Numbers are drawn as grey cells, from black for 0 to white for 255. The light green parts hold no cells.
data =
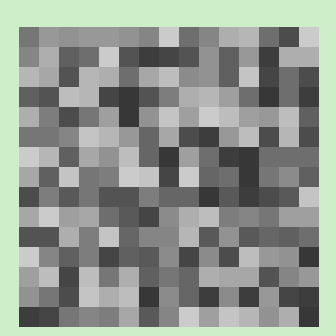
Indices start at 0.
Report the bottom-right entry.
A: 55
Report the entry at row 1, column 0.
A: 133
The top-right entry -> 203
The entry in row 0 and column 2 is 146
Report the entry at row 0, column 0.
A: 118
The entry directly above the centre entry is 55
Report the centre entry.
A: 69
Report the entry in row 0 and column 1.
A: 152
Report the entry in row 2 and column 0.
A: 182
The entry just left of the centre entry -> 196
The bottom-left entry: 61
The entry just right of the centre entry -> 203
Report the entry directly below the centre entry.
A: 102
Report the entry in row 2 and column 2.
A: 83

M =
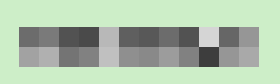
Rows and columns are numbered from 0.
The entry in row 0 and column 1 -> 122
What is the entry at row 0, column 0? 108
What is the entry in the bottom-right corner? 169
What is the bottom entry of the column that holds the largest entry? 61
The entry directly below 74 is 129
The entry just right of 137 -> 156

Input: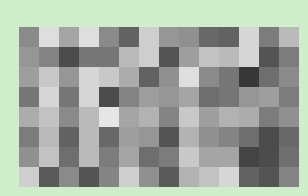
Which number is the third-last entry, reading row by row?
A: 98
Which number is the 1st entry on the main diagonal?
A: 138
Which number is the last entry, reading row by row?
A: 132
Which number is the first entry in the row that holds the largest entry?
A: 172
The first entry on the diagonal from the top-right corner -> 186
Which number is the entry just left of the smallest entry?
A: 118
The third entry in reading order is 165
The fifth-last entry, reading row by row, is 194
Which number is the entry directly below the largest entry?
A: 104
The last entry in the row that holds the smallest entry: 138
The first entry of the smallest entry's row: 158
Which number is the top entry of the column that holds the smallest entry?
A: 214
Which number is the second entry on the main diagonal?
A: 132
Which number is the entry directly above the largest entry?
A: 76
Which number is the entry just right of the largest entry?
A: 165
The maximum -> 230
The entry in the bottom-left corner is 206
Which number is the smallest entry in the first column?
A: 118
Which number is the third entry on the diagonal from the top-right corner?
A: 55
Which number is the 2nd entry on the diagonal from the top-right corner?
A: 84
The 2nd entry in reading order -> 222
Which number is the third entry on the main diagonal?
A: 150
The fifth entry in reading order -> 138

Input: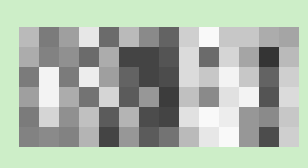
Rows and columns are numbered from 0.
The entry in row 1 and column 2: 144
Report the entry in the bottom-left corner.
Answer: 130
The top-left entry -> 186
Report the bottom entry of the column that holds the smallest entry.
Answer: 76
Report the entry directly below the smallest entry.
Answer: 99
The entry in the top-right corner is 165
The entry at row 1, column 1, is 130
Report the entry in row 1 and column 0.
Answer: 172
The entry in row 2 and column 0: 123
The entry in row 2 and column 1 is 243
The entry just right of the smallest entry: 186
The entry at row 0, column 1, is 123
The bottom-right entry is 207

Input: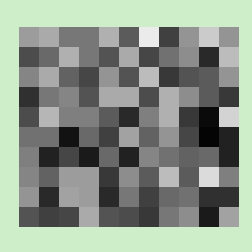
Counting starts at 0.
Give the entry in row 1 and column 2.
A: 176
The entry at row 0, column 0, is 156
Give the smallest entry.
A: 4
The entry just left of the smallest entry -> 70
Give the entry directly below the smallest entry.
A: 105
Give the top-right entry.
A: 148
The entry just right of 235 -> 64
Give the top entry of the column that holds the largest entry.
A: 235
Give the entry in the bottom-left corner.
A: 83
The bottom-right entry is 162
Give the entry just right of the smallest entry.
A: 33
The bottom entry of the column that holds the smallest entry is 26
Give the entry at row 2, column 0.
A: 133
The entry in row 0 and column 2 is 119
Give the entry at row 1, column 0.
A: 76
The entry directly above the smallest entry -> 10
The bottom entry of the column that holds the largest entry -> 56
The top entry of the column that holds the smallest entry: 203
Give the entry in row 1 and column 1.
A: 105
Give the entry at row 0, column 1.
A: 170
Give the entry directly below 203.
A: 41
